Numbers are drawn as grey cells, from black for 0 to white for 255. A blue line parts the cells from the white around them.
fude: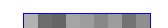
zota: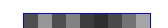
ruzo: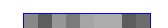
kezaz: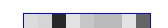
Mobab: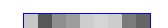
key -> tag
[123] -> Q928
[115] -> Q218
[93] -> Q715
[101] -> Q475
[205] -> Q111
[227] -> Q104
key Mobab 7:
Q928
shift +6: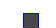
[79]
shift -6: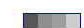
[ 81 137 151 199]
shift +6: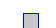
[205]

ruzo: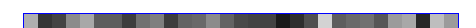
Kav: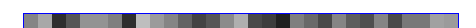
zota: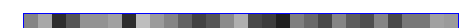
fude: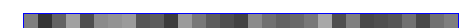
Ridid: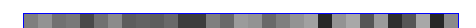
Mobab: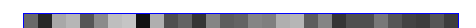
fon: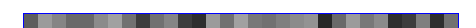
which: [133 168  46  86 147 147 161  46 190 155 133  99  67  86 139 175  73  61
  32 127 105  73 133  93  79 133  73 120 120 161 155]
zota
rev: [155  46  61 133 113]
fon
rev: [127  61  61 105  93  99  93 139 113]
Ridid
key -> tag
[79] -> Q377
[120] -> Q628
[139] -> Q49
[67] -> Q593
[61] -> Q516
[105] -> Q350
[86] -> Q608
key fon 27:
Q516
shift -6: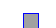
[155]
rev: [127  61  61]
Ridid
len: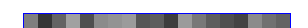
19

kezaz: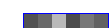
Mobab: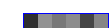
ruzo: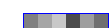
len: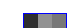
3
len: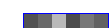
6
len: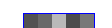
5
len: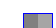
2
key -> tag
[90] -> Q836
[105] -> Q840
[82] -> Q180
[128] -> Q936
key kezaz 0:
Q180

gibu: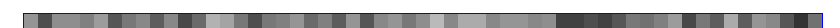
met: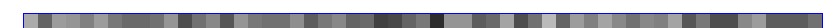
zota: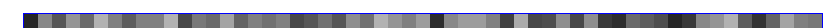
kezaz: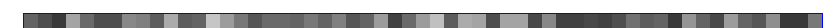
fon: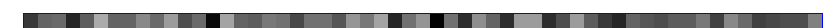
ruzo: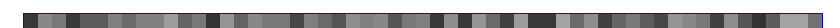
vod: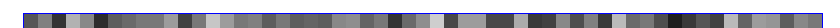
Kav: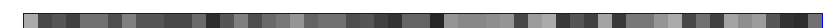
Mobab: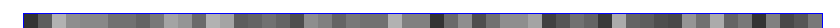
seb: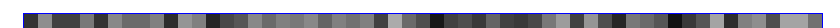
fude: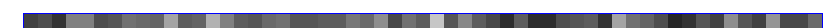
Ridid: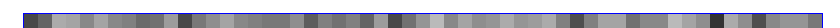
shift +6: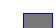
[126 126]
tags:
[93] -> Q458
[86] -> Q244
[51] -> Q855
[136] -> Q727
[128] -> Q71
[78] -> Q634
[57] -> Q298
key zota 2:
Q244
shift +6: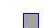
[170]

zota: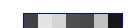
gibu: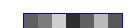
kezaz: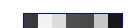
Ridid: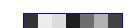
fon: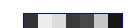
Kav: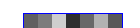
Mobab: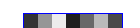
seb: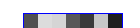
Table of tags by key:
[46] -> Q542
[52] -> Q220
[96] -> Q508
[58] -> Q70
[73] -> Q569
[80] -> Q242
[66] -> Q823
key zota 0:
Q823
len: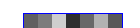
7
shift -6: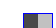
[ 67 187]

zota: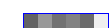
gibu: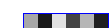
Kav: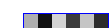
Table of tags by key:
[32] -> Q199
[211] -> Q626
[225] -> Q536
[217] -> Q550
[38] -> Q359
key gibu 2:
Q536
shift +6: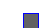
[105]
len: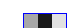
3

